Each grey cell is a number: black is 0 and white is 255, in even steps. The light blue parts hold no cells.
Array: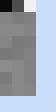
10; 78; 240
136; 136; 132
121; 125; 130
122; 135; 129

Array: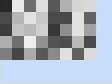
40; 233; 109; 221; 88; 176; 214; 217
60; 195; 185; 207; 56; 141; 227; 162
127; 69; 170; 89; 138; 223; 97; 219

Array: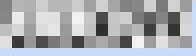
132; 181; 176; 206; 183; 184; 203; 162; 208; 165; 129; 135; 206; 122; 209; 156
189; 213; 158; 220; 229; 153; 229; 193; 47; 196; 166; 183; 63; 185; 53; 216

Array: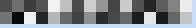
76; 111; 61; 85; 241; 192; 74; 205; 149; 68; 202; 83; 36; 94; 131; 236

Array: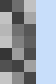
63; 110; 193
182; 113; 87
53; 156; 76
197; 140; 72

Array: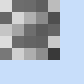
221; 109; 107; 95; 188
197; 165; 110; 91; 100
120; 208; 174; 141; 57
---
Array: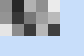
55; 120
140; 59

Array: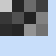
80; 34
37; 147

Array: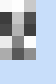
197; 80
178; 63

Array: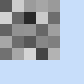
103; 41
146; 148

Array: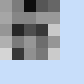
134; 133
38; 78

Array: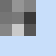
121; 57
201; 86
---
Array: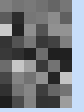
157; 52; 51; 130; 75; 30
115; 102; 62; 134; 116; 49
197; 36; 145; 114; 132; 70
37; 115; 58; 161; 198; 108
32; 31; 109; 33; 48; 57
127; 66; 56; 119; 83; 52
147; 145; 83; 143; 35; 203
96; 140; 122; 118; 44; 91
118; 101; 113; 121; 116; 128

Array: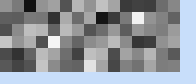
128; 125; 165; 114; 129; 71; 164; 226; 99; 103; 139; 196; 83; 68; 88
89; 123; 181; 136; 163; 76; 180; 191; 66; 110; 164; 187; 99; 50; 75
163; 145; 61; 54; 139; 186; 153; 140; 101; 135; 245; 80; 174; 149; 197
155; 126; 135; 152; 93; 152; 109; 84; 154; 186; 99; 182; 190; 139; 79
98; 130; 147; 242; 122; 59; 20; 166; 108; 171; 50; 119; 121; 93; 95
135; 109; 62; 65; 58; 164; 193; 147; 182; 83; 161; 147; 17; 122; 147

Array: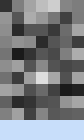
98; 94; 88; 133; 65; 161; 128
166; 148; 84; 80; 52; 43; 97
34; 26; 65; 106; 80; 149; 163
163; 81; 167; 222; 158; 60; 113
78; 71; 83; 137; 84; 160; 142
173; 127; 73; 86; 51; 26; 116
61; 102; 85; 43; 139; 146; 130
166; 108; 57; 85; 85; 42; 142
124; 64; 119; 152; 172; 85; 149
125; 133; 206; 190; 164; 127; 50

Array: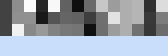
108; 55; 113; 174; 156; 110; 16; 117; 120; 130; 153; 136; 241; 66
124; 57; 181; 174; 226; 111; 62; 98; 101; 85; 24; 145; 144; 66
220; 47; 181; 174; 156; 199; 106; 14; 97; 248; 38; 251; 141; 66

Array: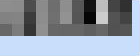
85; 82; 103; 95; 102; 102; 103; 144; 53; 124; 103
67; 83; 204; 6; 85; 146; 112; 141; 60; 132; 130
48; 68; 190; 19; 87; 142; 110; 139; 77; 140; 142

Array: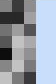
58; 122; 193
122; 194; 134
145; 176; 13
170; 194; 86
84; 157; 114
160; 40; 41
141; 58; 130
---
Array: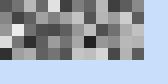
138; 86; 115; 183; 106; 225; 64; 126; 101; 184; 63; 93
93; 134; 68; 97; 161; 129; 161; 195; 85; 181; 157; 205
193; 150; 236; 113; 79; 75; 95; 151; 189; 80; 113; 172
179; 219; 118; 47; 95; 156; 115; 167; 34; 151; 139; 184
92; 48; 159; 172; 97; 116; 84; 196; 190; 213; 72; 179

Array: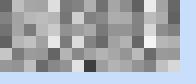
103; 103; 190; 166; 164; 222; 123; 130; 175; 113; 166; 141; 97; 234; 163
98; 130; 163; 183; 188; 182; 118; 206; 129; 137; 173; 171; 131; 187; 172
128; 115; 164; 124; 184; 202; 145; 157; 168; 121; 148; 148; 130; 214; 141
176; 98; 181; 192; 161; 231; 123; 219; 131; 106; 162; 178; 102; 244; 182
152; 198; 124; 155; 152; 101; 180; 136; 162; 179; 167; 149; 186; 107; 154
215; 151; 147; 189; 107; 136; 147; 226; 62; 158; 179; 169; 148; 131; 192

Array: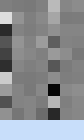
140; 127; 123; 121; 128; 186; 134
124; 221; 147; 127; 137; 166; 123
133; 42; 131; 125; 131; 144; 133
129; 85; 148; 131; 156; 94; 131
120; 66; 142; 135; 128; 154; 141
130; 46; 134; 127; 132; 87; 123
128; 203; 123; 122; 125; 141; 126
142; 155; 132; 121; 136; 6; 137
136; 81; 131; 133; 124; 182; 127
135; 145; 118; 133; 108; 40; 131

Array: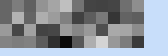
142; 102; 125; 96; 147; 165; 191; 115; 68; 66; 69; 111
94; 102; 178; 100; 174; 156; 128; 65; 93; 121; 53; 99
140; 154; 71; 161; 67; 71; 155; 134; 153; 79; 169; 166
58; 131; 125; 129; 92; 47; 10; 88; 174; 212; 152; 124

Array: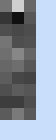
103; 116; 207
87; 54; 16
77; 79; 72
81; 117; 78
101; 111; 135
87; 103; 110
67; 93; 71
86; 79; 92
78; 61; 61
89; 91; 122

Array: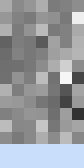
141; 171; 138; 150; 174; 123; 129
238; 151; 130; 122; 149; 144; 121
170; 176; 123; 147; 187; 122; 129
178; 98; 125; 120; 90; 162; 129
181; 108; 130; 120; 128; 159; 170
140; 111; 112; 120; 140; 173; 208
70; 112; 146; 126; 189; 114; 246
164; 177; 126; 150; 156; 118; 85
153; 155; 152; 140; 118; 107; 67
49; 128; 138; 149; 147; 111; 158
165; 188; 136; 137; 197; 119; 154
135; 140; 122; 137; 173; 139; 187
